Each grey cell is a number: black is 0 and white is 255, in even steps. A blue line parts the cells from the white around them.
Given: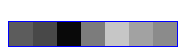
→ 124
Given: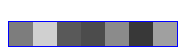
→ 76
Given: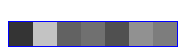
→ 112
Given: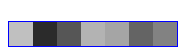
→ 179
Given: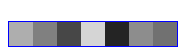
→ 213
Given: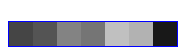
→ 117
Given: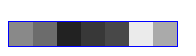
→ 56
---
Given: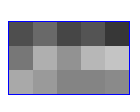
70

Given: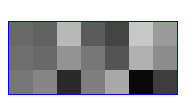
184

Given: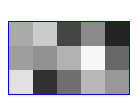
69

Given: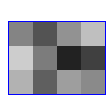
146

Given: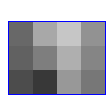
198

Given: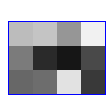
150

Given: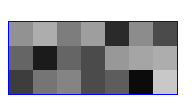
125

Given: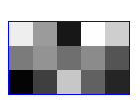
23

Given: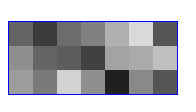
108

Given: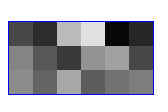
187
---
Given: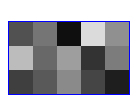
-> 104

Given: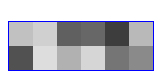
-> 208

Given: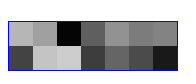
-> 160

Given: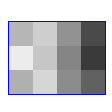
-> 198

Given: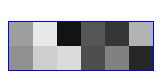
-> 233

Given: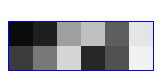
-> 31

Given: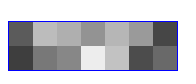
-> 188
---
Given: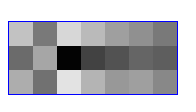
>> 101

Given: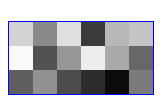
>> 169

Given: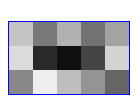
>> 68

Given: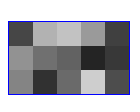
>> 36

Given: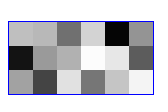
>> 231

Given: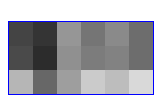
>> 130

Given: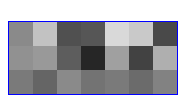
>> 66
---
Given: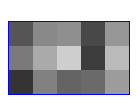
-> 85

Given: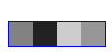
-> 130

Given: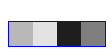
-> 184

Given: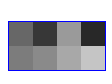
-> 103

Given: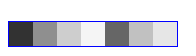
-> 50

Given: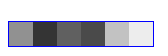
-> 145
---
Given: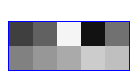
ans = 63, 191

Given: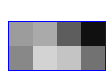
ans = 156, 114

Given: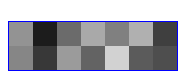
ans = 147, 78

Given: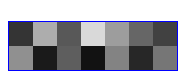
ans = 52, 118

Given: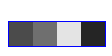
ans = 75, 37

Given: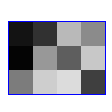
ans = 19, 63

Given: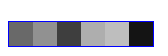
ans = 105, 20

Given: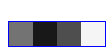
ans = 115, 245

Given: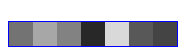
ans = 115, 68

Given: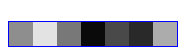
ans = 142, 172
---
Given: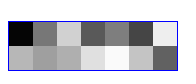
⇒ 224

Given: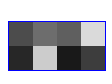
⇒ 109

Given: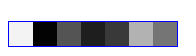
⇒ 117

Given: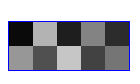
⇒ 151

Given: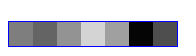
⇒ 147

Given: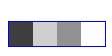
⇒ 145

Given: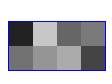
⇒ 149

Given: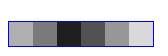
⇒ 151

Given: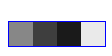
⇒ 62

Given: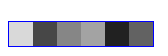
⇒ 134
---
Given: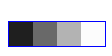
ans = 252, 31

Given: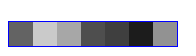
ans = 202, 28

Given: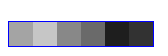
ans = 198, 30

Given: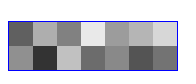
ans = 233, 51

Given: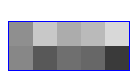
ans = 216, 58

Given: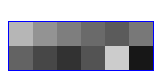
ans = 204, 23

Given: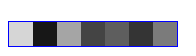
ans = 214, 23

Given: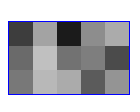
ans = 192, 27
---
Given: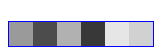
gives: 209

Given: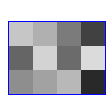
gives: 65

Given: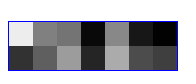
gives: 2

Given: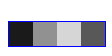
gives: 88

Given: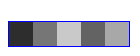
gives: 168

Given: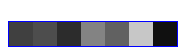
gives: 16

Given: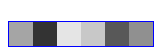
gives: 144
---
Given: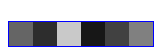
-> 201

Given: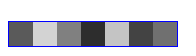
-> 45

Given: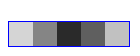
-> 133

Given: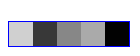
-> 56

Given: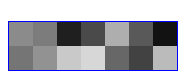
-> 215

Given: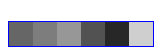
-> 151

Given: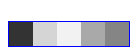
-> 213

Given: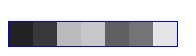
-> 199
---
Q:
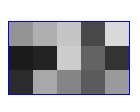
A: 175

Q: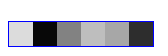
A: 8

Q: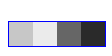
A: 235

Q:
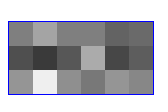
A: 164

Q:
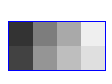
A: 125

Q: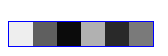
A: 95
